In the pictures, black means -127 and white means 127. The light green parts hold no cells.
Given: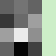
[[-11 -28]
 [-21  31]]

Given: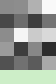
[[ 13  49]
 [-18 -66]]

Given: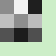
[[114 -96]
 [ 14  61]]

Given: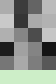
[[-67 -27]
 [-74  42]]

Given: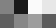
[[-102  122]
 [   7   29]]

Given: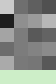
[[-16 -32]
 [ 15  27]]
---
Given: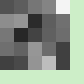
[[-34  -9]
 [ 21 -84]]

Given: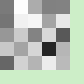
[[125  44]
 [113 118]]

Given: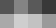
[[  4 -38]
 [ 78  66]]

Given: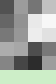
[[ 28 -10]
 [ 18 105]]

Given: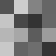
[[ 77   3]
 [-55 -76]]

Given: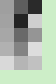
[[-33 -85]
 [-92  79]]

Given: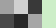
[[ 80 -70]
 [-87  38]]

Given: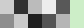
[[-78  59]
 [ 74 -96]]
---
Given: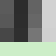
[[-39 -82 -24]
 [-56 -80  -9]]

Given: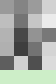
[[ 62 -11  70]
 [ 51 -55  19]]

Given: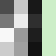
[[ -8 107 -80]
 [120  26 -97]]

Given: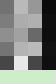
[[ -2  44  48]
 [ 15  33 -22]]

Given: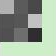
[[-44 -41  66]
 [-47 -17 -81]]

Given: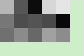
[[ -8 -50 -43]
 [-15  11 -23]]
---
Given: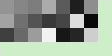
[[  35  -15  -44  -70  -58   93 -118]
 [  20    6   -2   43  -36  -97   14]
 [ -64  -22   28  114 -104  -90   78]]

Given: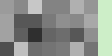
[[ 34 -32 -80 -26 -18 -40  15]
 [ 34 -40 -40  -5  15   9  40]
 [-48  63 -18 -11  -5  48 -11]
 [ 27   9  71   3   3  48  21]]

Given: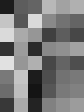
[[ -19   62 -107  -41   -6    1]
 [  -6   69  -99  -49  -13   -6]
 [ -71   42  -92    1   16   28]
 [ -77   28  -85    9   16   34]
 [ -99  -34  -27   56   34   48]
 [  90   42   22  -63  -34  -56]
 [  97   22   48  -56  -27  -49]
 [  69  -41   90    9  -13  -27]]

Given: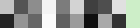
[[ -91   20  -25  123  -31   27 -112   41  -77]
 [  68  -43   13  116   -3   83  -64  -49   96]]

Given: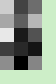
[[ -66  -86 -107]
 [ 104 -101  -45]
 [  77  -60  -18]
 [  13 -127    5]
 [  39  -32   55]]

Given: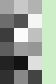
[[ -79    8  -60]
 [ -33   28   22]
 [  35   72   50]
 [ -67  123   64]
 [ -93 -109   95]
 [ -18  -46  117]]
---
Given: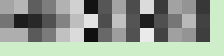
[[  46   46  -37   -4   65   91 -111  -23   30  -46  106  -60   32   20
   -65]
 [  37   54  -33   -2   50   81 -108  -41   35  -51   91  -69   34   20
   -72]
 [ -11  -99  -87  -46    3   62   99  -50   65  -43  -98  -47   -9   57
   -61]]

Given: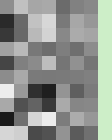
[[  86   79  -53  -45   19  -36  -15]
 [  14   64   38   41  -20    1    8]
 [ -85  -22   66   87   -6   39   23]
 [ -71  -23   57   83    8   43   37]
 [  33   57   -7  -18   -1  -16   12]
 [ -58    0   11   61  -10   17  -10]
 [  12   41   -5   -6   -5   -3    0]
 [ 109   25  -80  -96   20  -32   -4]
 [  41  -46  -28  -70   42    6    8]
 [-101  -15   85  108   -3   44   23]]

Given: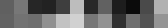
[[ -29  -13  -17   16   66   81   -8   18  -79  -16  -45   20]
 [ -31   -8  -89  -93  -65   61  -87  -30  -98 -116  -53   49]]

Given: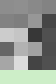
[[ 38  92 -59 -47]
 [ 13  15   9   3]
 [  2  -1  23 -57]
 [ 76  69 -72 -47]
 [-25  50  34 -50]]

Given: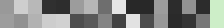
[[ 29  17  50  77  81 -50 -38   4 -61  98 -51  24 -85 -75  -8]
 [ 25  78  56 -79 -82  28  54 -17 101 -87 -87  29 -83  18 -83]]

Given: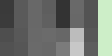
[[-45 -41 -21 -23  -4  71 -34]
 [-69 -37 -23 -33 -76 -22 -44]
 [-68 -37 -23 -31 -76 -23 -44]
 [-49 -39 -22 -20 -24  60 -40]]

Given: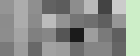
[[  -5   28  -23   34   29  -18    5    5  -26]
 [  21   44   15  -29  -35   13   57  -60   75]
 [  12   44   11   60   19  -10  -16  -32   22]
 [  13   36    0    7  -42 -100   30   -5  -32]]
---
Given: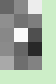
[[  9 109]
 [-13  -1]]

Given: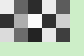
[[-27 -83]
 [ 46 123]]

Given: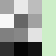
[[105  61]
 [-25  33]]

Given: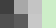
[[ 40  68]
 [-35  72]]

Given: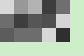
[[ 24  51]
 [-65 -41]]

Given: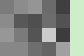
[[ 12  21]
 [-39 -48]]

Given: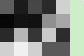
[[-100  -56]
 [-108 -110]]

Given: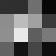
[[-81 -16]
 [ 60  33]]
